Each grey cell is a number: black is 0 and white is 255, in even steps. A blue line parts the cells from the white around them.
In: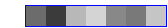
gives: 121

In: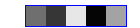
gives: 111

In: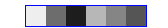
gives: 109

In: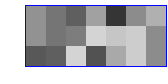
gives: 88

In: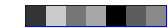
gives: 93

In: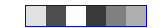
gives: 128

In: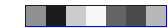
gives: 101

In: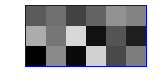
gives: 17
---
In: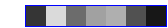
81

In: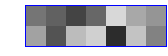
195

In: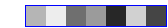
209

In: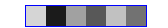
193

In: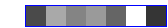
255

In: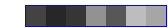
189
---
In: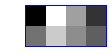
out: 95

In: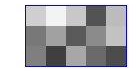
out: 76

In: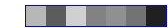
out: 32

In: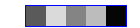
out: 5

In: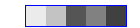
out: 64

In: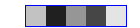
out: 228

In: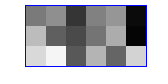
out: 211
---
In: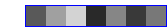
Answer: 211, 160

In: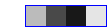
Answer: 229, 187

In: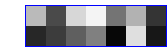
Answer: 244, 223

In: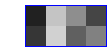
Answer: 209, 196

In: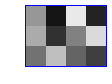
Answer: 233, 218

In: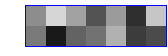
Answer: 214, 198
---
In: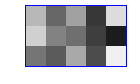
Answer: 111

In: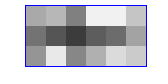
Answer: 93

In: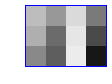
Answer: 107

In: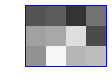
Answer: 168

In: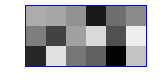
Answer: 217

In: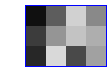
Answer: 149

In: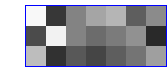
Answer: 123
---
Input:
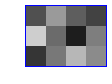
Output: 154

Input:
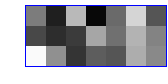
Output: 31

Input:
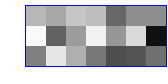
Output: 168

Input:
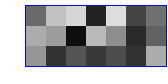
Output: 193

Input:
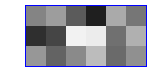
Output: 157

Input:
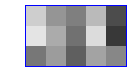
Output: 149
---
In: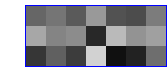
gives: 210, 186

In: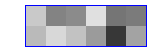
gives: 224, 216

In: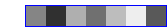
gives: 238, 189

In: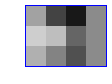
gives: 206, 190

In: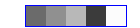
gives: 252, 184

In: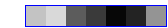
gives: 217, 195

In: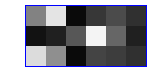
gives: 244, 228

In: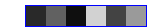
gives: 210, 154

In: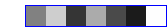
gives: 254, 206

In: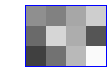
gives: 250, 214
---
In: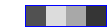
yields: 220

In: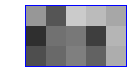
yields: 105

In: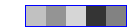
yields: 148

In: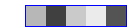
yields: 64

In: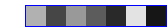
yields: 70

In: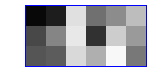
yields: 92

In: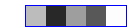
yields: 40

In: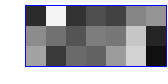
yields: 58

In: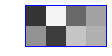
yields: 60
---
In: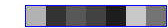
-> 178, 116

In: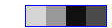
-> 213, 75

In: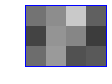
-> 115, 89

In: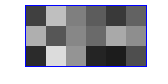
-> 64, 78

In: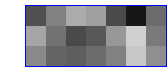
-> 80, 143

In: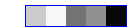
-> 203, 8

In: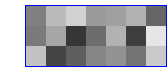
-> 128, 201

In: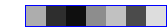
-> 173, 221
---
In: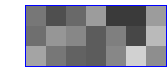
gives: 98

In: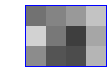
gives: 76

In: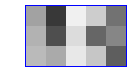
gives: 232

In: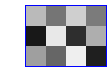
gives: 239

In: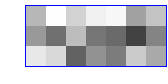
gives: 98

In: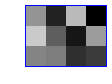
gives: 47

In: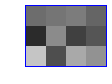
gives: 169

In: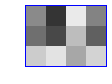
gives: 167
